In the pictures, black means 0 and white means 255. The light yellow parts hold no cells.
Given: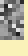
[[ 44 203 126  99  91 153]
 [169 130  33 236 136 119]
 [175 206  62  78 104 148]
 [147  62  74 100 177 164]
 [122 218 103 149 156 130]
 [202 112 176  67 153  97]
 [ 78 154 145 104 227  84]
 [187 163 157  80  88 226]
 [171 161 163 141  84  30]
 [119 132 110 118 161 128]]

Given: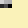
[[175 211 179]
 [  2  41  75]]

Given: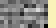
[[133 139 134  88  96 131  97 104 116 148 112 132]
 [ 57  92 114 131 129 138 148  43  95  59 155 139]
 [110 148 166 136 156 142  98 195 169 177 217 174]
 [ 46  98  96  74 103 105  36 126 108 109 103  82]
 [110 166 136 115 137 136 139 167 176 157 122 147]
 [140  88 163  79 137 123  97 118 112  86 149 166]
 [  3 126 146 109 123 125 175 135  41  89  88 155]]

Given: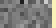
[[132  97 125 107 128 139  30 161  87  95 153  99 204]
 [163 130 128 139 128 104 107 132 112 142 146 136 112]
 [102  88  76 125 102 123 120 109 132 123 122 132 116]
 [101 127 140 105 128 127  81 107 129 118  89 133 125]
 [115 107 138 109 124 130 114 104 123 142 116 105 123]
 [116 122 131 103 122 124 132 145 123  87 136 124 100]
 [131 135  88 102 118 139 155 120  90 104 161 107  96]]

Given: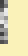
[[153  64]
 [118  71]
 [234 116]
 [229 201]
 [153 189]
 [198 231]
 [227 104]
 [153 153]
 [139  65]
 [181 153]
 [103  79]]

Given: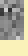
[[150 178 123 161 159 126]
 [141 146 169 130  84 114]
 [104  62 206  45 182 170]
 [149  56 114  87 135 106]
 [119 128 135  99 161  98]
 [123 139 145 139 104 121]
 [127 137 143 134  89 125]
 [135 111 146 128 150 138]
 [152 142 109 132 160 114]
 [159 129 121 148 145 203]]
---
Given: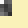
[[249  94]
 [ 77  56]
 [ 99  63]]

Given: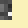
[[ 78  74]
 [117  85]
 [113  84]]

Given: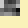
[[202  78]
 [203  99]
 [106  78]]

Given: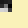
[[ 24  29]
 [ 42 117]
 [211 205]]

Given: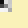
[[ 14 221]
 [ 69 133]
 [245 242]]

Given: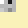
[[254 186]
 [184 186]
 [203 182]]

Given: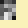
[[ 30 101]
 [100 177]
 [ 91  83]]

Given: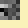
[[108  98]
 [203 179]
 [  3  52]]

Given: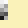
[[239 250]
 [213 160]
 [158 192]]
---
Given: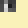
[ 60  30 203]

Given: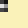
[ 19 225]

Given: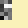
[ 69 248  61]

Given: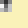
[136 109 189]

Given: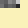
[199  91]

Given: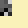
[211  96  86]

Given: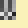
[163  76 168 223]

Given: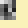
[ 70 148  26 113]
